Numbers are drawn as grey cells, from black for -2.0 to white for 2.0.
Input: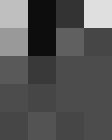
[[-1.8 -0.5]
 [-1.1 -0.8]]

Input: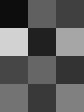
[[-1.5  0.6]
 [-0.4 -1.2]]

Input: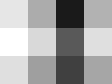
[[ 1.4 -0.6]
 [ 0.5 -1.0]]

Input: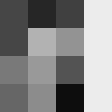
[[ 0.8  0.3]
 [ 0.4 -0.7]]

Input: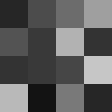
[[-1.1  0.8]
 [-1.1 -0.9]]

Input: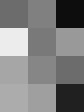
[[-0.1  0.4]
 [ 0.1 -0.3]]

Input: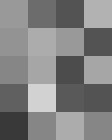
[[ 0.7  0.4]
 [ 0.6 -0.8]]

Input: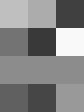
[[-1.1  1.9]
 [ 0.2  0.2]]
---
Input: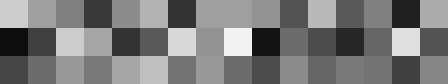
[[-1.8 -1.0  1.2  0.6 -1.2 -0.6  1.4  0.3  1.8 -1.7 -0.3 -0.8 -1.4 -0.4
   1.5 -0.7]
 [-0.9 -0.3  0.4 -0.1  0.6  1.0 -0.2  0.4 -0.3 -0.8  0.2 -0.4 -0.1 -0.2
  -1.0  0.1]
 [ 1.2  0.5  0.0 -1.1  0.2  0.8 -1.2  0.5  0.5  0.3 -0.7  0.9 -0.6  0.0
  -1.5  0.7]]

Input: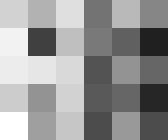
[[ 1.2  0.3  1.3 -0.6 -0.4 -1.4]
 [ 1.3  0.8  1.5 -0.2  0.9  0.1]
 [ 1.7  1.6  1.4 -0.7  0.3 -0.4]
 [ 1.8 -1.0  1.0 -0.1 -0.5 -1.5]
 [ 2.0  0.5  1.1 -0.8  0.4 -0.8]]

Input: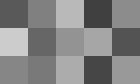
[[-0.6  0.0  0.9 -1.0  0.2]
 [ 0.1 -0.1  0.7 -0.9  0.4]
 [ 1.2 -0.4  0.3  0.6 -0.7]]

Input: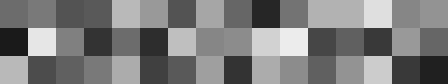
[[-1.6  1.6  0.0 -1.2 -0.3 -1.3  1.0  0.1  0.2  1.3  1.7 -0.9 -0.5 -1.1
   0.4 -0.4]
 [-0.3 -0.1 -0.7 -0.6  0.9  0.4 -0.7  0.6 -0.4 -1.4 -0.2  0.8  0.8  1.5
   0.1  0.3]
 [ 0.9 -0.8 -0.5 -0.1  0.7 -1.0 -0.6  0.5 -1.2  0.7  0.2 -0.5  0.3  1.2
  -1.1 -1.5]]

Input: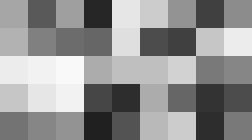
[[-0.2  0.1  0.3 -1.5 -0.7  0.9  1.2 -1.3 -0.1]
 [ 0.6 -0.6  0.5 -1.4  1.6  1.2  0.3 -1.0  0.2]
 [ 0.8  0.0 -0.3 -0.4  1.5 -0.8 -1.0  1.1  1.7]
 [ 1.1  1.6  1.8 -0.9 -1.3  0.7 -0.4 -1.2 -0.8]
 [ 1.7  1.8  1.9  0.7  1.0  1.0  1.3 -0.1  0.1]]

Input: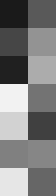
[[-1.6 -0.6]
 [-1.5  0.7]
 [-0.9  0.3]
 [ 0.0  0.1]
 [ 1.3 -1.0]
 [ 1.6 -0.4]
 [ 1.8 -0.2]]

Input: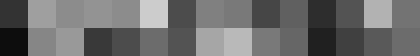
[[-1.8  0.1  0.4 -1.1 -0.8 -0.3 -0.7  0.6  0.9 -0.1 -0.4 -1.5 -1.0 -0.6
  -0.3]
 [-1.2  0.5  0.2  0.3  0.2  1.2 -0.8  0.0 -0.1 -0.9 -0.5 -1.3 -0.7  0.8
  -0.2]]

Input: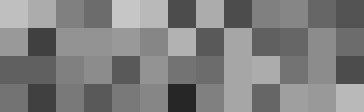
[[-0.5 -0.5  0.0  0.2 -0.6  0.3 -0.2 -0.3  0.6  0.7 -0.2  0.2 -0.8]
 [-0.2 -1.0 -0.1 -0.6 -0.1  0.1 -1.4  0.0  0.6 -0.4  0.5  0.4  0.9]
 [ 0.4 -1.0  0.3  0.3  0.4  0.1  0.8 -0.6  0.6 -0.5 -0.4  0.2 -0.3]
 [ 1.0  0.7  0.0 -0.3  1.1  0.9 -0.8  0.7 -0.8  0.0  0.1 -0.4 -0.7]]

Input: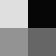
[[ 0.3 -0.4]
 [ 1.5 -1.9]]
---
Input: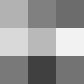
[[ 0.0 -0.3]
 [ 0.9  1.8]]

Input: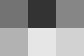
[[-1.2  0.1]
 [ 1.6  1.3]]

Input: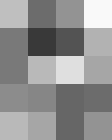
[[-0.3  0.3]
 [-1.1 -0.7]]

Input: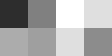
[[0.0 2.0]
 [0.5 1.5]]

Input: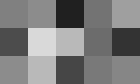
[[ 0.2 -1.5]
 [ 1.4  0.9]]

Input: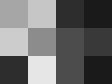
[[ 1.1 -1.3]
 [ 0.2 -0.8]]
